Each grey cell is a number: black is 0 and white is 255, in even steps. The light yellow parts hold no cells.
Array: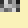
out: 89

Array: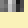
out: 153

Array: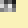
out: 61

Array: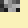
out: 148

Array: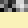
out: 214

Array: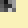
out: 19

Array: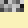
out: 137

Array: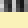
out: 50

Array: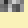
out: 206

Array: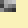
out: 172
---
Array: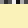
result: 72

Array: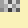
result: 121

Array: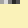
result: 81

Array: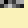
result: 170

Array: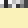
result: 70

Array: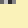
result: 133
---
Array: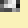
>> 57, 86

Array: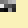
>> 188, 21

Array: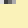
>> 172, 224

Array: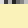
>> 193, 221

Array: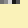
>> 83, 112

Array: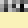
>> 118, 147

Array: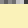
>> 60, 138

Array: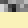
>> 187, 216

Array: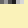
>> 215, 102
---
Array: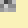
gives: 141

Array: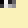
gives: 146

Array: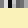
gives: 170

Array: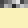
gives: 171

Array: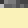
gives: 83

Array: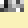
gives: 138

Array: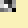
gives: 166
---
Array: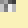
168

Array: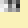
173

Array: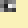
83

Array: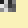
204

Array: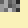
168

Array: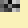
142
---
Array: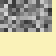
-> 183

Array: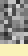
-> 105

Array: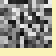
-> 89

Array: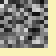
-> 154

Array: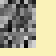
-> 96
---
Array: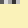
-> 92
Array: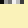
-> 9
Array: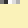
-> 121
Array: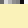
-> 107
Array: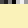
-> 74
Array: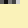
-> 94
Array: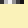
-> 51
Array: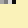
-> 167
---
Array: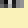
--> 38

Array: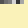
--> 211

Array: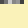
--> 134

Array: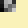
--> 74

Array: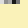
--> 168

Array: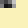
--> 20
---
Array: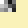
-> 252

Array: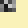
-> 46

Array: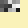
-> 94

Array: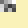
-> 114

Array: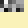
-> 42

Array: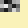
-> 140

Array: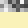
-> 215

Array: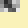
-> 127

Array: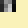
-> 53

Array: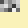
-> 81
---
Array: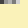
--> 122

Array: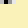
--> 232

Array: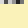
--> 146

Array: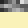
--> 147

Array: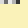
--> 178

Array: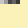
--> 99
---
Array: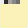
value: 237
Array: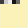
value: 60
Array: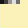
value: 20
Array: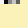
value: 244
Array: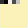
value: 47
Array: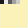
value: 24
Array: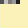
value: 82
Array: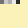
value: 114
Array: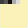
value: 61
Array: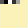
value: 86
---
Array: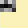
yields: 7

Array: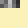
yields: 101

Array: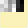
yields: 226

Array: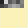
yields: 212

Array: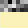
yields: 145

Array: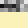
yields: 60

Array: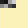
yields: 20

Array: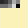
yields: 53
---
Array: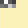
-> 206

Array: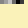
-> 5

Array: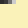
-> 115

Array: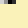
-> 2

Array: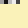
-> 237

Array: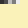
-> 124

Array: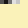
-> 224
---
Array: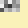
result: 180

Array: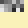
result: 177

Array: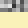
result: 166

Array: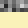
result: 122

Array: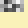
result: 191

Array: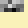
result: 164

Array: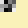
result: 88

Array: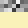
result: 117

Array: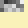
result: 237
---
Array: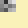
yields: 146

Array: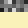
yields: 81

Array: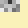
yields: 181

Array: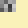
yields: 144

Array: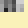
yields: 150

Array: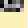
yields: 33

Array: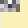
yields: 95
